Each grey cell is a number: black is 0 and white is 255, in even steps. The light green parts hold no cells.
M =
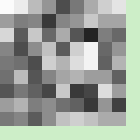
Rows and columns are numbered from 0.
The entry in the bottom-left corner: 120
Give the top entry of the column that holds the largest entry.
251
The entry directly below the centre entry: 165
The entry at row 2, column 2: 200
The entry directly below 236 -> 126
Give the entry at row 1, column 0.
157
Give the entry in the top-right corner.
228
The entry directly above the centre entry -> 91
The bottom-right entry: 171
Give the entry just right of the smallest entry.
126
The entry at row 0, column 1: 236
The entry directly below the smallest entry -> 243
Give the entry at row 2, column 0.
215
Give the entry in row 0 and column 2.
187
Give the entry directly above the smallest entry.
200
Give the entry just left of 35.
85
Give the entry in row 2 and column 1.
91
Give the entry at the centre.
179
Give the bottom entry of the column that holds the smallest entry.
193

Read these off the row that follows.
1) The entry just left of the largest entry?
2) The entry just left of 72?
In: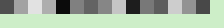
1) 162
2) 147

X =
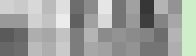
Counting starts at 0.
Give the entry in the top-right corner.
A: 147
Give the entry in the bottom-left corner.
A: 103
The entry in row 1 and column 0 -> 153
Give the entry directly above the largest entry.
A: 223
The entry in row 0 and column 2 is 216
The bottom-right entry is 174
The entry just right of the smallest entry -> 180
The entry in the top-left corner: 209
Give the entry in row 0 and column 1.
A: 202
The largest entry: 236
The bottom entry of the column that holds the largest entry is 202
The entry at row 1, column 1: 153
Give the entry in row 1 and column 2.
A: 209
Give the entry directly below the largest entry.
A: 195

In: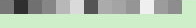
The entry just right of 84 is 171
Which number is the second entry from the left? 47
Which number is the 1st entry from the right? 141
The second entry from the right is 156

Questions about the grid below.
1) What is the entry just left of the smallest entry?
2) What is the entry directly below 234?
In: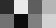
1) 114
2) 12

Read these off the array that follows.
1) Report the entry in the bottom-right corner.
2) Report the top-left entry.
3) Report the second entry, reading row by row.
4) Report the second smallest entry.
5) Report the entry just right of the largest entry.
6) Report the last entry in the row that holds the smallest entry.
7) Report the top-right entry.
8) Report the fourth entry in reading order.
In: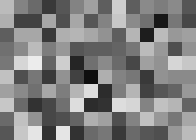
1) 187
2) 187
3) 131
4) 23
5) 100
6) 138
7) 86
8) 57

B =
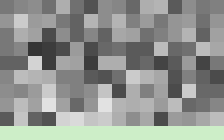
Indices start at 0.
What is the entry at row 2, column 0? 120
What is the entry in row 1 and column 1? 203
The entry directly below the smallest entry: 211
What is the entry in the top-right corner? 128
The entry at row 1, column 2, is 155
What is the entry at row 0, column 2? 141
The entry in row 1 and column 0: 149
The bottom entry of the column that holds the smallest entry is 98
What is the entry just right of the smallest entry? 60
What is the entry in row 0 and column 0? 120
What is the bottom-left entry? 90
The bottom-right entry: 188
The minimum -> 53
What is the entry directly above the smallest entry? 161
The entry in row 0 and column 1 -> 134
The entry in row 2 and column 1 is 174
